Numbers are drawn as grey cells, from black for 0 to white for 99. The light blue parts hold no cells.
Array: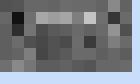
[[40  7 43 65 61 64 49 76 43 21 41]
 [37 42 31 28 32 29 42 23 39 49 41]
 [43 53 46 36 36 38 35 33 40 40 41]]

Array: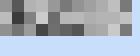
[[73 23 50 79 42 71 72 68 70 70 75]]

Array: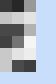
[[76 81 88]
 [25 45 95]
 [78 29 24]]

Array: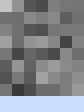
[[44 43 53 49 53 37 44]
 [62 43 57 60 52 26 51]
 [36 58 38 54 60 54 51]
 [45 22 30 42 42 49 59]]

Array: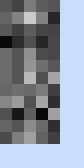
[[39 51 79 51 15]
 [ 4 17 31 15 28]
 [42 33 58 43 34]
 [40 43 41 48 25]
 [31  9 37  3 62]
 [29 49 62 38 25]]

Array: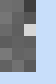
[[46 38 33]
 [36 38 37]
 [38 44 35]]

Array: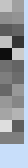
[[55 57]
 [75 20]
 [43 39]
 [40 59]
 [64 70]
 [49 49]]
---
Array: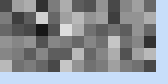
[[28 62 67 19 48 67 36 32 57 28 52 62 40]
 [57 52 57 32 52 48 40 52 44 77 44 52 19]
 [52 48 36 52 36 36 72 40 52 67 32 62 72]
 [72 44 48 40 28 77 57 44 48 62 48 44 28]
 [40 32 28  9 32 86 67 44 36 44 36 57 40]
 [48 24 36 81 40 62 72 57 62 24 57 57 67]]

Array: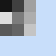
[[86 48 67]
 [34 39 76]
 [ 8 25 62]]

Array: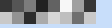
[[78 57 17 66 83 74 43 78]
 [21 33 48 13 38 96 62 21]]

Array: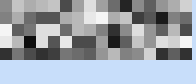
[[54 76 67 72 76 29 62 86 62 42 14 54 37 58 67 81]
 [90 72  5 86 33 90 29 29 62 10 37 76 58 86 81 95]
 [50 67 42 33 33 67 72 90 95 67 76 24 33 10 50 42]
 [19 46 29 19 24 46 42 37 58 72 50 54 81 19 37 19]
 [95 37 46 86 86 42 72 67 50 19 54 86 58 37 72 29]]

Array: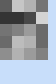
[[36 77 69 45]
 [41 73 69 41]
 [55 69 60 50]
 [45 50 60 41]
 [20 20 28 82]]

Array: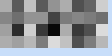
[[67 62 71 48 85 75 31 48 71]
 [52 43 57 57 26 48 52 48 43]
 [67 35 75 35 57 67 31 39 80]
 [62 17 80 22  3 67 22 31 85]]

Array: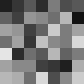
[[71 67 43 84 30 53 79]
 [43 63 21 75 53 48 84]
 [63 58 25 38 79 48 63]
 [63 53 53 25 21 12 67]
 [38 25 58 53 43 71  7]
 [12 21 34 17 48 30 34]
 [89 17 43 34 71 38 48]]
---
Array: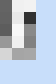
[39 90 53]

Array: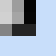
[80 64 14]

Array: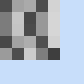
[30 77 29 31 24]

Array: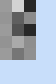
[60 37 15]

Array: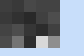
[24 19 21 84]

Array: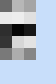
[41 92  9]

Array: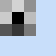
[67  0 47]
